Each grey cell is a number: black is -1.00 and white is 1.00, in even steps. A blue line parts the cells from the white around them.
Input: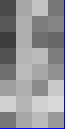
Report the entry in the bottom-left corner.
-0.07
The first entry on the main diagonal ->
-0.42
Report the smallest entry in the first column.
-0.52
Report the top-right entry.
-0.07
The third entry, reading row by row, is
0.53
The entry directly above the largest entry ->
0.58
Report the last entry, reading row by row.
0.20
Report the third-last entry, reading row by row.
0.31
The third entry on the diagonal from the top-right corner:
0.37

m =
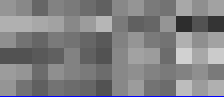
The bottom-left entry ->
0.17
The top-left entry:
0.17
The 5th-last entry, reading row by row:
-0.10
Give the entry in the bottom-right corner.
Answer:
0.38
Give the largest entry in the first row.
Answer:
0.32
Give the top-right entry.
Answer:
0.27
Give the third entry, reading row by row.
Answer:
-0.20
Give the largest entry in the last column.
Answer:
0.59
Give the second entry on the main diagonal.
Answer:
0.38
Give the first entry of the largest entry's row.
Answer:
-0.36
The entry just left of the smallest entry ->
0.17
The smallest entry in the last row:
-0.36
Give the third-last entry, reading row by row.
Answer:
0.48
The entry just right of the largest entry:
0.32
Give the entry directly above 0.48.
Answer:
0.02
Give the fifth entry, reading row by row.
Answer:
-0.04
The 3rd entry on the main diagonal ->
-0.20
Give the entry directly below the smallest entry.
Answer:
0.38

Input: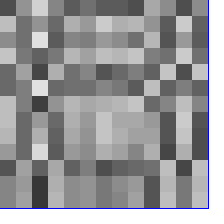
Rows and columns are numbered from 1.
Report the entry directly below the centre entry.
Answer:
0.54
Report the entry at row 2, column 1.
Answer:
0.49
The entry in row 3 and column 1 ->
0.10
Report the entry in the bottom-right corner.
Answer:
0.49
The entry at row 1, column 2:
0.15
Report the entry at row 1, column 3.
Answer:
0.64
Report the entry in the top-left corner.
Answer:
-0.39
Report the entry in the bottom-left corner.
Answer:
0.04
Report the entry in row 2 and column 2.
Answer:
-0.12
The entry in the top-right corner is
0.10
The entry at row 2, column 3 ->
0.15
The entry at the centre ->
0.37

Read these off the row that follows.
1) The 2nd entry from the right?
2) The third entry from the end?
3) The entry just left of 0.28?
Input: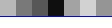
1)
0.65
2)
0.28
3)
-0.88

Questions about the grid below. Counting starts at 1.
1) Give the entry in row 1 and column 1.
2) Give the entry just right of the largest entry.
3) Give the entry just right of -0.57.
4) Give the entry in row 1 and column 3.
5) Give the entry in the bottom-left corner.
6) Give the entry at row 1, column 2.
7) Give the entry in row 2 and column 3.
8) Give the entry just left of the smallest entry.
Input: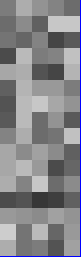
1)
-0.03
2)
-0.09
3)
-0.51
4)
0.15
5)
0.36
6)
0.36
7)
-0.25
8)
-0.35
